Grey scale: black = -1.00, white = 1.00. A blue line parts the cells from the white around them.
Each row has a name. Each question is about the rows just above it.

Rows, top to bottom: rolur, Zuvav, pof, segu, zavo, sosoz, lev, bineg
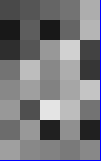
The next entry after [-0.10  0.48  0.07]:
[0.36]
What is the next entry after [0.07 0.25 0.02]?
[0.30]
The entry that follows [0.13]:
[-0.75]
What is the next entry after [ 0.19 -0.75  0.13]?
[-0.75]
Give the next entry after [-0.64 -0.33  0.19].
[0.64]
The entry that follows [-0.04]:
[0.07]

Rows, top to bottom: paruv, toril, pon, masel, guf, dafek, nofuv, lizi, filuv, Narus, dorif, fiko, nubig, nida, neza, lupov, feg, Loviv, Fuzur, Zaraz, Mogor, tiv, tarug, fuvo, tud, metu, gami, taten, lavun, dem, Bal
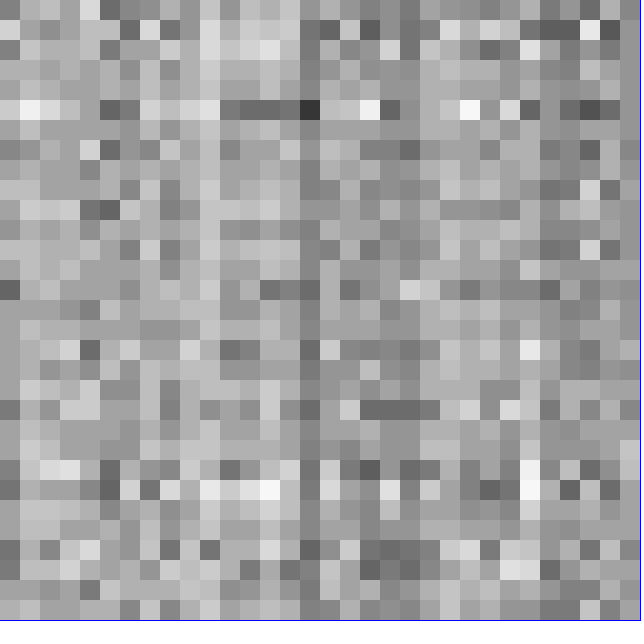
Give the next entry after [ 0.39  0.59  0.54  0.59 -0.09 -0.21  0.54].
[-0.26]
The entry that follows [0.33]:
[-0.09]
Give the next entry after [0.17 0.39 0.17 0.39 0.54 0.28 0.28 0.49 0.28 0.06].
[0.28]
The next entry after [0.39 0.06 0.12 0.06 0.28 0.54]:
[0.28]
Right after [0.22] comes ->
[0.17]
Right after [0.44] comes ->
[0.17]

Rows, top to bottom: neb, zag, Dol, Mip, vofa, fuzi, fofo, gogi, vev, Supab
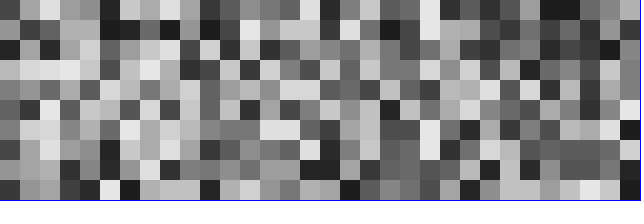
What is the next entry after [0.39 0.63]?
[0.17]
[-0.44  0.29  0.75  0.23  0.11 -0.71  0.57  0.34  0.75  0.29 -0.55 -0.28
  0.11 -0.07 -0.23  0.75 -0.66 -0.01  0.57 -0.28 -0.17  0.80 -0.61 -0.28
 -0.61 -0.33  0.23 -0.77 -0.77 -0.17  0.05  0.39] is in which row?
neb

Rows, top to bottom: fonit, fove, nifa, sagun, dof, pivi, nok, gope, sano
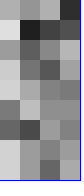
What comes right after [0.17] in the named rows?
[0.38]
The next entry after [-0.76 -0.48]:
[-0.37]
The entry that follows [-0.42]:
[0.22]
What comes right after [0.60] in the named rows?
[-0.09]
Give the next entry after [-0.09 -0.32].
[0.27]
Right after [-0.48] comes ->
[-0.37]

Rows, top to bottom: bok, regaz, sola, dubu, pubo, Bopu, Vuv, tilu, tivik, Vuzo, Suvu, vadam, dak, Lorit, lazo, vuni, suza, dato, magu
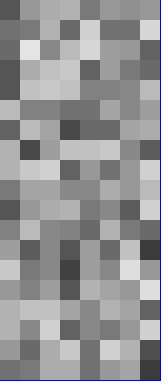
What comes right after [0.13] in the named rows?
[0.19]
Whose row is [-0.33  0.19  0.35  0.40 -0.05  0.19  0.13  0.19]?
bok
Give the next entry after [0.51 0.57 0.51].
[0.01]

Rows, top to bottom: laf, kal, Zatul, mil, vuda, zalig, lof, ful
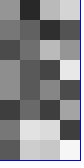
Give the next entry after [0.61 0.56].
[0.93]
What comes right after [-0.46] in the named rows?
[0.82]
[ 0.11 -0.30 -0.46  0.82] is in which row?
mil

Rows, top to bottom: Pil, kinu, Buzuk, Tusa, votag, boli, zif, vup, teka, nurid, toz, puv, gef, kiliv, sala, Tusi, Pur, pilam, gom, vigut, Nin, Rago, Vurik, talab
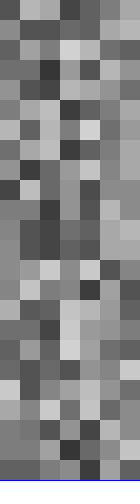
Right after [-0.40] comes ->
[0.09]
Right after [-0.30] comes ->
[-0.24]
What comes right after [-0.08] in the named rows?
[-0.35]
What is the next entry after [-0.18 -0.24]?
[0.32]
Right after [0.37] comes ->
[-0.30]

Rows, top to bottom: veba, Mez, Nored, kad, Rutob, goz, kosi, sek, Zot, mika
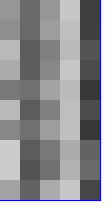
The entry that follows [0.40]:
[-0.17]
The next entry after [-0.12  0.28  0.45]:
[-0.57]
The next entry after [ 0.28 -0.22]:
[0.34]

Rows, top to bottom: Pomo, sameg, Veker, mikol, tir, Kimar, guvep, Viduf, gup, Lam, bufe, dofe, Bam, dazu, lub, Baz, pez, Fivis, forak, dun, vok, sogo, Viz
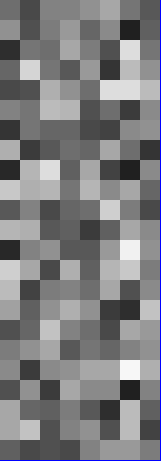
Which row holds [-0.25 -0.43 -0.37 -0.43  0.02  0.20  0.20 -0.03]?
Viz
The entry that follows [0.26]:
[-0.25]
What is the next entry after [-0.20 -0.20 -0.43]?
[-0.48]

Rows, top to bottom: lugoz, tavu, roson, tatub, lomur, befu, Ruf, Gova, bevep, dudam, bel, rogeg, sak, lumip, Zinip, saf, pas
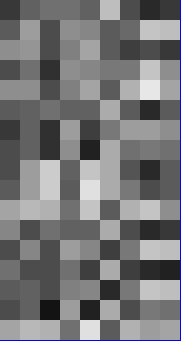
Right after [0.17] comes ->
[-0.40]
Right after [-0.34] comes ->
[-0.68]
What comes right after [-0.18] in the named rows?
[0.54]

